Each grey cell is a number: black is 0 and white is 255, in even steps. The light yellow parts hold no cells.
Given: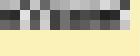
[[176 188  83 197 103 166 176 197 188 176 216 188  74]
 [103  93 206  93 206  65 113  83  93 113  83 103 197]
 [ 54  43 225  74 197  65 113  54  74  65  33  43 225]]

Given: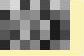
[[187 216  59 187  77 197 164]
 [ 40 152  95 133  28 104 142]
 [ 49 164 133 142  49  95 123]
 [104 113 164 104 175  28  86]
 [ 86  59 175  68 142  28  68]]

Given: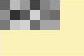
[[144  48  90 210 121 109]
 [100 187 153  67 132 153]
 [121 199 210 109 165 165]]

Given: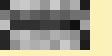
[[192  48  48  48  60  60  39  16 162]
 [122  83 112  93  83 103  93 112 112]
 [ 39 142 183 174 183 151 201 162  28]
 [ 39 174 192 162 151 174 162 142  39]
 [ 28 192 201 183 151 201 142 174  28]]

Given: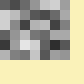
[[208 137  66 179 188  66 128]
 [ 97  75 106 149 197 208 158]
 [179 128 118 197  87 158 149]
 [208 188 137  87  75 106 169]
 [ 97 149 188 118 106 169 169]
 [ 57 158 229 208  97  46  87]]

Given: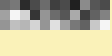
[[108 120  43  75 108  63  75  32 139  86  75]
 [149 191 182 212 149 224 161 120  98 200 245]
 [161 245 212  53 149 108  86 170  63  98 130]]

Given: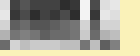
[[231  55  75  45  66  55  75  45 243  55 231 222]
 [222  66  85  66  66  66  45  55 243  75 222 231]
 [211  95 107  85  85  95 107 117 211  95 211 211]
 [178 117 128 117  95 107 107 117 202 107 178 190]
 [107 211 190 202 202 202 190 190 117 190  95 128]]

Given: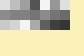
[[139 129 129 117 139 117 106]
 [223 190 159  84 244 150 223]
 [201 212 244 170  95  63  53]]
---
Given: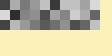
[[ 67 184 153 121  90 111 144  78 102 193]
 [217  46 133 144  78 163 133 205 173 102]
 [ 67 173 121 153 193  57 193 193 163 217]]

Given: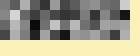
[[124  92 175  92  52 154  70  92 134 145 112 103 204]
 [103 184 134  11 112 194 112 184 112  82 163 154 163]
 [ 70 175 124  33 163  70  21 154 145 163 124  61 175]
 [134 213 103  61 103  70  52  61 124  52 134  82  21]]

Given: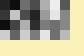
[[205  99 205 123 229 111 185]
 [ 14  67 175  45 123 111 135]
 [ 35  14 111  76 175 238  88]
 [ 55 196  76  35 154 229 135]]

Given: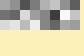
[[114 102 217 157 134  60 248 196]
 [217 228 187 237 134 102 167 157]
 [167 145  82 124 177 196 145  93]]

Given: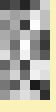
[[179 109 252 129  56]
 [222 141 240 141  87]
 [150 200 222 200  45]
 [118  87 211  27  75]
 [170 150 200 160  75]
 [179 160 170 231 191]
 [160 211 109 240 222]
 [ 99 179  65 231 231]
 [129 170  56 252 191]
 [ 56  75  36  99 211]]

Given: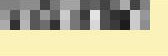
[[171  49 181  87 109  49 192 119  78 215  78  58  28 203 141]
 [151  87 171  87 151  98 203 119  58 227  78  49  40 203 151]
 [129 129 141 141  67 119 162 162  87  98  67 109 171  67 129]]
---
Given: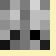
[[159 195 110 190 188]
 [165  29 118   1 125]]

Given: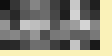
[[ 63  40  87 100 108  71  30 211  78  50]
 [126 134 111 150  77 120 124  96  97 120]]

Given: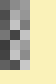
[[ 76 172 150]
 [118  68 195]
 [ 67 195 140]]

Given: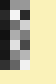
[[ 41 244  41]
 [ 17 173 125]
 [ 23 134 182]]

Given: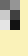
[[202  64]]

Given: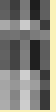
[[ 97  70 125  37  96]
 [112 115 105 123 132]
 [ 98  68 127  32  93]
 [172 140 206 138  54]
 [169 133 200 133  56]]
